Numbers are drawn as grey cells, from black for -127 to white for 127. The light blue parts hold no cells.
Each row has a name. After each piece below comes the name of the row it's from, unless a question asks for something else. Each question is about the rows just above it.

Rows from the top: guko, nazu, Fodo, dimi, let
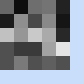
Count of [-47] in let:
3
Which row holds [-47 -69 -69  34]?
dimi
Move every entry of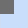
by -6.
[-23]

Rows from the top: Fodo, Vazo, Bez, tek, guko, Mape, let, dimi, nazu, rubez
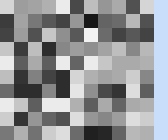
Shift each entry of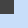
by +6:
[-54]
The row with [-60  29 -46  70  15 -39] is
Bez
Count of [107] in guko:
3
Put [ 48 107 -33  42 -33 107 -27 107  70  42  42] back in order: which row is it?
guko

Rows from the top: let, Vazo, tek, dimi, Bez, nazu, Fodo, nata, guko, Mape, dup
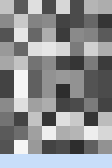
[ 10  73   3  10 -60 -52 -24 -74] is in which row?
Vazo
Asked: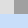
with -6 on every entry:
[89 26]
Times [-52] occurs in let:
2
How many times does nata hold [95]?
1
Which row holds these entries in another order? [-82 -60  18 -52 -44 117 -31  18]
Fodo

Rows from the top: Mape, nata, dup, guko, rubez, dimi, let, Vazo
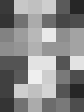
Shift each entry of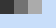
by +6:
[-69  -7  49]
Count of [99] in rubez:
3
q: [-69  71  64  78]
Mape
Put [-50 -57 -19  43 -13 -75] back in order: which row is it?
nata
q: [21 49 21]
guko

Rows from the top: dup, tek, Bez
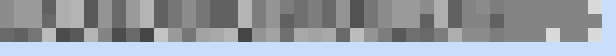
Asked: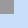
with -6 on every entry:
[20]
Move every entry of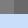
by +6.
[  4 -16]
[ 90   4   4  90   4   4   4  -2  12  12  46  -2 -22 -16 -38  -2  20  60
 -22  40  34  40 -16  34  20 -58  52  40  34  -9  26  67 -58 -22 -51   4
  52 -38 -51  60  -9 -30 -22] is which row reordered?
Bez
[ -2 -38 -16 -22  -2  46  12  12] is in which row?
Bez
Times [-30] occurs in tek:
7

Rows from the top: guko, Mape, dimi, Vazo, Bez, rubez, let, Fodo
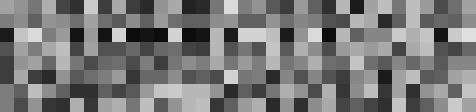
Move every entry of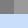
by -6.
[-8 20]
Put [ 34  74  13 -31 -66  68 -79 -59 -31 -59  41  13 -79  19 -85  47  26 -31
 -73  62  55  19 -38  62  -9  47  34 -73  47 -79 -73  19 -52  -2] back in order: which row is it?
Fodo
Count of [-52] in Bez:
2
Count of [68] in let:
2
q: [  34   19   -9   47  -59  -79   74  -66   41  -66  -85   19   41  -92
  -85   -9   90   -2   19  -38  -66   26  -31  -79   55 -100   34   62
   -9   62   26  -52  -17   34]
guko

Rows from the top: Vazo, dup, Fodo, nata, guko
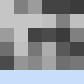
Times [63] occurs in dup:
2
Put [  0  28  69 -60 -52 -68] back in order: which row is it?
Fodo

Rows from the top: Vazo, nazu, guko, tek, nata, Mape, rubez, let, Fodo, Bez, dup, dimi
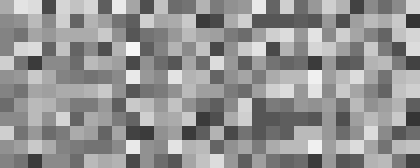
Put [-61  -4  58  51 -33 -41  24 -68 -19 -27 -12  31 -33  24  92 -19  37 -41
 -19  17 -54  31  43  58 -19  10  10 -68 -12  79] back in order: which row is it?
nata
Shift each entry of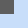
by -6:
[-39]
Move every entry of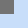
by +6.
[-6]
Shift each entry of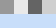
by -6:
[ 18  99 -33  73]
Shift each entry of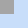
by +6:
[43]
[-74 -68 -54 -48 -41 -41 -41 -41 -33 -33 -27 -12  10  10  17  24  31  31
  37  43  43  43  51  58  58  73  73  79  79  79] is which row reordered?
nazu
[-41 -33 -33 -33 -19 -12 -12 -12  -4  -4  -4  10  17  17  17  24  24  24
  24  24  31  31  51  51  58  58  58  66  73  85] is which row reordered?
let

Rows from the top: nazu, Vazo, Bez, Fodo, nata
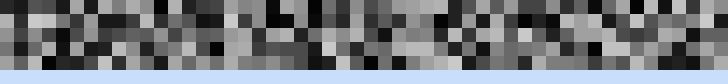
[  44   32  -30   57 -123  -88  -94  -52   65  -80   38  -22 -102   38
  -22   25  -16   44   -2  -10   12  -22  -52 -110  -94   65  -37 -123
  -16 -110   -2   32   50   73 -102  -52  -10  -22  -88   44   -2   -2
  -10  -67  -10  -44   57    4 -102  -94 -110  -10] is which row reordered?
nata
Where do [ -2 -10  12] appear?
nata
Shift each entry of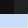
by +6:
[-104  -88]
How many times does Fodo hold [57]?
4

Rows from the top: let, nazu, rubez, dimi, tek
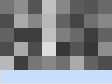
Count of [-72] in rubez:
0
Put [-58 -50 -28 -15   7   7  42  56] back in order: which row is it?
nazu
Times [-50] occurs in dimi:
2
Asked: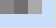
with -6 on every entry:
[  1 -21  36]
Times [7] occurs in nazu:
2

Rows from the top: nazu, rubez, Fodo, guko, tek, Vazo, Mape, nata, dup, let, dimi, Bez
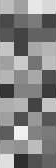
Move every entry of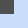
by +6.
[-41]
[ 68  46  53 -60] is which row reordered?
nata
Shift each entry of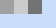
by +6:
[38 81 -6]

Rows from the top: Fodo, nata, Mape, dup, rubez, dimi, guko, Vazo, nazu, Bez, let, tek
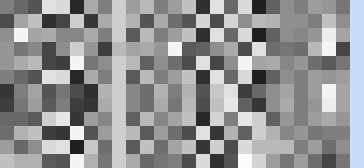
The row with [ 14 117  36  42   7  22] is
rubez
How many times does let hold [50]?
0
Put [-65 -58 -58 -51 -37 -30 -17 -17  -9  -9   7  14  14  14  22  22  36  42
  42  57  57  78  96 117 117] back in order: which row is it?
rubez
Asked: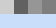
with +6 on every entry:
[ 84 -24  28   5]
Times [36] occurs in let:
1
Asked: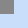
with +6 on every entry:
[13]
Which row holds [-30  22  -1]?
nazu

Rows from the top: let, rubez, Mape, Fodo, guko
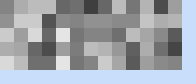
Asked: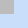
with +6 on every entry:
[66]
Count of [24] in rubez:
0
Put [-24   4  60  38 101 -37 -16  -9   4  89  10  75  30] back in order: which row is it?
Mape

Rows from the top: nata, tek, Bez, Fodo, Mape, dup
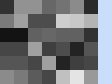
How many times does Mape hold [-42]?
2
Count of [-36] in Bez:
0
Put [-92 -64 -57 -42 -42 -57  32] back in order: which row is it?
Mape
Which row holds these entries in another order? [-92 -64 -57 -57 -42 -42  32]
Mape
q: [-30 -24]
Bez

